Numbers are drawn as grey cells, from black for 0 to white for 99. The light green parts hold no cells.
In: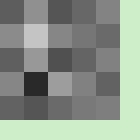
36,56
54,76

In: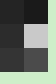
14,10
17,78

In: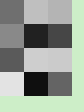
43,74
53,13

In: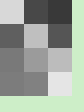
84,28
37,74

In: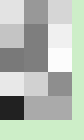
88,59
76,49

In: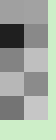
62,63
12,53

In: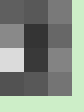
37,34
53,20

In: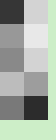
21,82
59,90

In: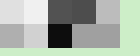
87,93
68,81
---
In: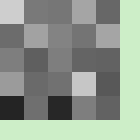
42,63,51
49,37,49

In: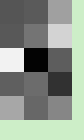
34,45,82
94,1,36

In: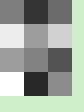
92,61,81
60,51,32

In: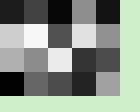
80,95,31
68,54,91

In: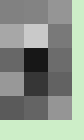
65,78,47
40,9,42

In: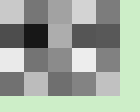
30,9,67
91,45,54

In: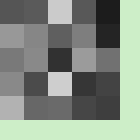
59,52,37
47,53,19

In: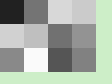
81,74,44
53,97,33
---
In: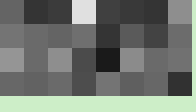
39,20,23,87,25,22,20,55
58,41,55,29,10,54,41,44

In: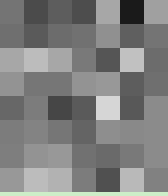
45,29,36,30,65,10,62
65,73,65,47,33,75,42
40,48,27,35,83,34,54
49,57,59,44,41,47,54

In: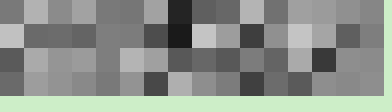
47,69,54,63,47,46,63,14,37,40,70,44,62,60,56,52
35,66,58,60,49,70,62,34,40,34,48,39,66,22,55,54

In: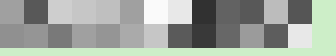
62,34,80,77,74,62,97,90,19,38,34,73,33

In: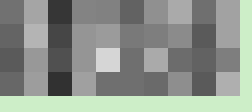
44,64,21,51,50,38,56,66,43,63
35,59,31,58,83,43,66,42,38,49

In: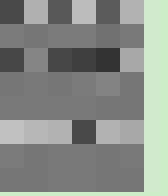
28,68,34,73,35,69
27,52,27,25,20,65
47,47,47,47,46,46
48,46,47,47,46,47

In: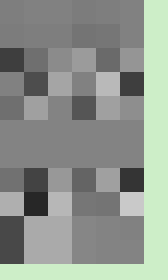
49,50,50,48,49,50
24,43,54,60,41,58
43,62,51,33,62,55
51,51,51,51,51,51
68,15,71,46,45,78
28,66,66,52,51,51
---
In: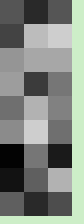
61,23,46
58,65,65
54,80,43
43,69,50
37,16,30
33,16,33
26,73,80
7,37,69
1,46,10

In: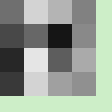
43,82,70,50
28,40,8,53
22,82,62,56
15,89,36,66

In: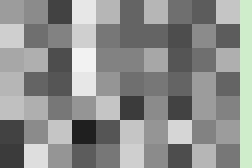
80,43,50,80,46,39,39,30,54,36
74,68,46,58,77,23,54,26,61,50
71,39,33,90,58,43,46,39,61,39
65,68,30,94,50,50,65,33,43,68
61,54,26,90,71,39,71,43,36,77
26,54,77,12,33,77,58,83,50,61
23,86,58,36,46,80,54,30,71,46

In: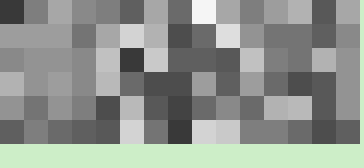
69,57,61,53,72,41,30,30,61,37,61,41,30,34,57
61,61,61,45,65,82,69,30,41,86,57,45,45,37,53
57,45,57,49,30,72,34,26,41,53,41,69,72,34,57
53,57,57,53,75,22,78,37,37,34,75,49,45,69,57
37,49,41,37,34,82,45,22,82,78,49,49,41,30,37
22,49,65,53,49,37,65,41,95,65,49,61,69,34,65

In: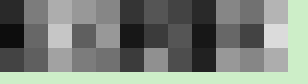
26,37,63,48,44,23,56,30,13,59,52,67
16,48,67,59,52,20,33,26,16,52,44,70
5,40,77,37,59,9,23,33,9,40,26,85

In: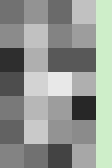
54,75,51,61
51,44,26,65
47,71,61,15
44,57,41,75
38,78,57,54
30,82,90,68
18,68,34,34

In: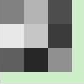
90,77,23
50,70,30
37,15,56

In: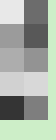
90,42
81,84
67,57
60,34
20,49
